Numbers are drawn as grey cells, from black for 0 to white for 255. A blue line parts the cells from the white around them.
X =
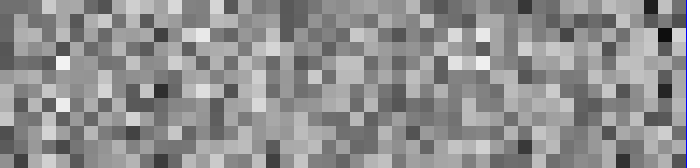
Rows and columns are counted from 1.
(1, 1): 112
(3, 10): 157
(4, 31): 129
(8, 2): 88
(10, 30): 83
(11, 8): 148
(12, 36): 102
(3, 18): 151
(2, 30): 133
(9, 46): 190
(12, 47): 143
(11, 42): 127
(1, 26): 156
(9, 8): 167
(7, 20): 109
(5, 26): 192
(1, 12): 162
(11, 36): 158
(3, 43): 126
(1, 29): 143
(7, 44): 198
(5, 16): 178
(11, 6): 118
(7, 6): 139
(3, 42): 152
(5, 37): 129
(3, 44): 172
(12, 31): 153
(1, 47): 31
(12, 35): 163
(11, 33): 195
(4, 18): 124
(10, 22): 188
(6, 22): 119
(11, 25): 160
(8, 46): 139
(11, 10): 129
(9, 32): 127

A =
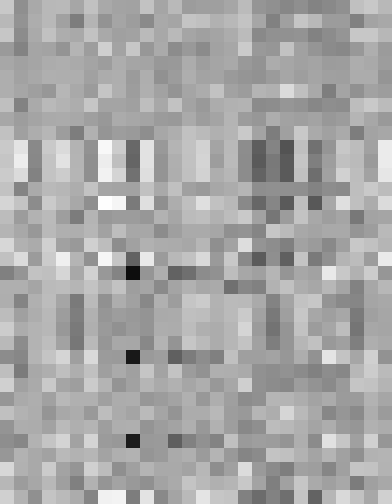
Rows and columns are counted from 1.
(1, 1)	200
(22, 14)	197
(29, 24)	171
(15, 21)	90
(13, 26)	189
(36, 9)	243
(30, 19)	181
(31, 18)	136
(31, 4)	162
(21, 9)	194
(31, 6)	175
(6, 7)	161
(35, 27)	160
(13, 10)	113
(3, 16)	164
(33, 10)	178
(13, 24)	161
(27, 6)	174
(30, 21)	214
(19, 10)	98
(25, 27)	174
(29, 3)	174
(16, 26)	120
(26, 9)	154
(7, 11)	175
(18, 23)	155
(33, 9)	175
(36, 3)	144
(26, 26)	166
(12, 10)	101
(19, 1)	193
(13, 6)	181
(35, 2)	156
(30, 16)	184
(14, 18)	181
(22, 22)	194
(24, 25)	189
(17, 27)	157
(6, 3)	168

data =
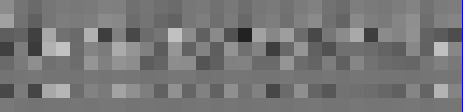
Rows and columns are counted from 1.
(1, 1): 140
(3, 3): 64
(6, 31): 117
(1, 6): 120
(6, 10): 118
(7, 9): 163
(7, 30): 133
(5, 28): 107
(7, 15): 129
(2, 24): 112
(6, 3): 119
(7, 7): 130
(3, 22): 108
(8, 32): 118
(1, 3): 106
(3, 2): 99
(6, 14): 119
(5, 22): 108
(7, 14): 101
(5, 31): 118
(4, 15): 131
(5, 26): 134
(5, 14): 140
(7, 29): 96
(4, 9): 171
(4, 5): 194
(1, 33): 125
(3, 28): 139
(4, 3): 59
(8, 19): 117
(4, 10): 149
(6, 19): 116
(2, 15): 126
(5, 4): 112
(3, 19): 162
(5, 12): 100
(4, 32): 192

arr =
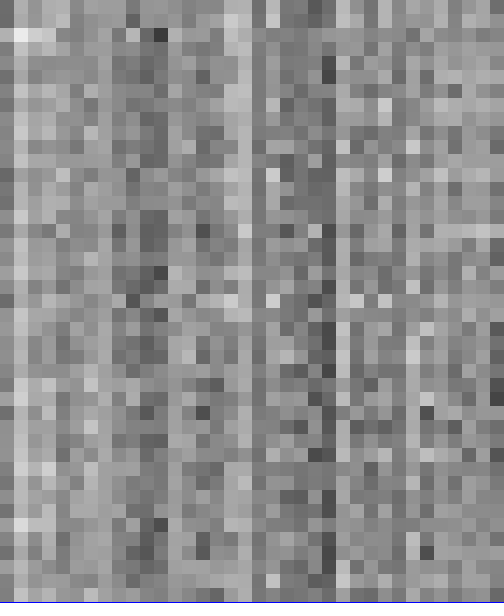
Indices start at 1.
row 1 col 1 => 108
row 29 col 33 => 138
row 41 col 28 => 121
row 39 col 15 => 96
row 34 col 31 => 118
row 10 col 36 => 120
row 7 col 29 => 138
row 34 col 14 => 123
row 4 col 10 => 140
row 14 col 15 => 123
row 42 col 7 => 132
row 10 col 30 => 164
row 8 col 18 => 182
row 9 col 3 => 165
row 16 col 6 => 133
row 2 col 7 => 144
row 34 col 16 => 105
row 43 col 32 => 147
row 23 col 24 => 112
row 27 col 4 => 142
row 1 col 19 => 111
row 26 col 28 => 131
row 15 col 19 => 119
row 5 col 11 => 105
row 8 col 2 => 170
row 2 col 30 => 151
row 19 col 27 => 123
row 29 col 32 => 162
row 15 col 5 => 174
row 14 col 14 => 144
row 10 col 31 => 117
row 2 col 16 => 161
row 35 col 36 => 122
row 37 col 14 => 122
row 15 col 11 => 139
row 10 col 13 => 162
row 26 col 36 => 97
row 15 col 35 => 158
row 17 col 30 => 163
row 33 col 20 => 175
